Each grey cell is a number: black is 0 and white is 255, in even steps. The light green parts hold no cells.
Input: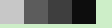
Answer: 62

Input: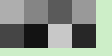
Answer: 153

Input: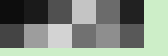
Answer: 157

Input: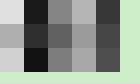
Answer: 181

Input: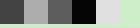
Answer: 93

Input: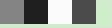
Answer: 75
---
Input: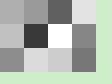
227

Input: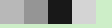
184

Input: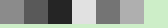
175

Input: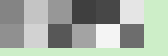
229

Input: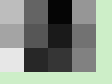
189

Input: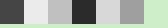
216
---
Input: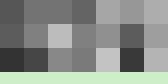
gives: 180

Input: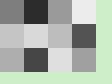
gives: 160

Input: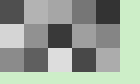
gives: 172

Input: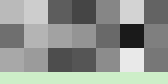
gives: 119

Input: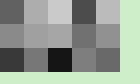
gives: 105

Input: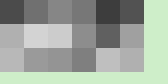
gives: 176

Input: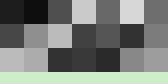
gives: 157
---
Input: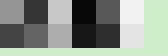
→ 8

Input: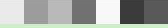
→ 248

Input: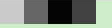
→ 102

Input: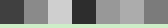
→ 152

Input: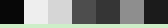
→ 53

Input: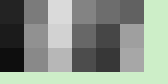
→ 131

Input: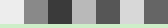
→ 86

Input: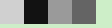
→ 18

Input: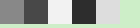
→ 242
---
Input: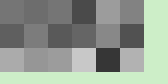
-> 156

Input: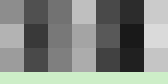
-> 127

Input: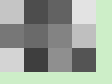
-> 143

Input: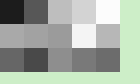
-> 142

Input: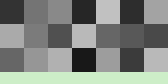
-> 177

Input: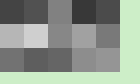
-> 101

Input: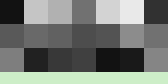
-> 56

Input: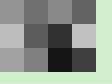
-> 21
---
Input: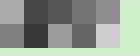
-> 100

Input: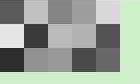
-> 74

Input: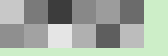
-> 94

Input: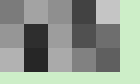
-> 129

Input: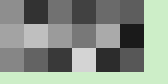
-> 44

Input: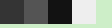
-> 18

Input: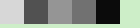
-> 113

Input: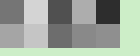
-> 137
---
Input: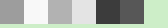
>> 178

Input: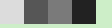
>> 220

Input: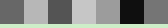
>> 198

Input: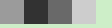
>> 155

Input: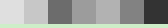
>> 156

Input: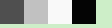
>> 79

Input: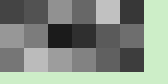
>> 157

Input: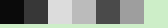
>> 220

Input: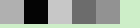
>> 4
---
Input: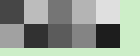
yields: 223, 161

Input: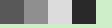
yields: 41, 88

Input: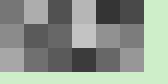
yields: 73, 166

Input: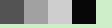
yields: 7, 82

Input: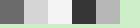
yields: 183, 108

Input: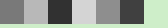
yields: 64, 121
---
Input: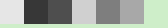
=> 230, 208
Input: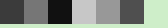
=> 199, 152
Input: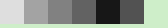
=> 222, 163
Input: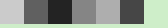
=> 203, 174
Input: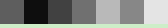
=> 228, 185
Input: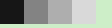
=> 217, 174
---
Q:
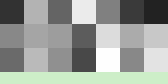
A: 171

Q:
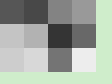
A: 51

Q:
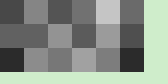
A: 155

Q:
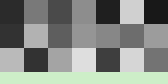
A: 109

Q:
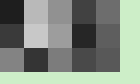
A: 38

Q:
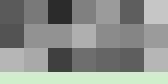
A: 133
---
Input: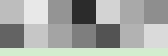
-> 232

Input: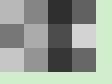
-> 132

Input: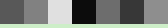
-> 129

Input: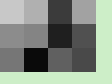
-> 176

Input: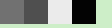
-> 79

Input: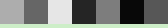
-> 102

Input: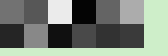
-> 87
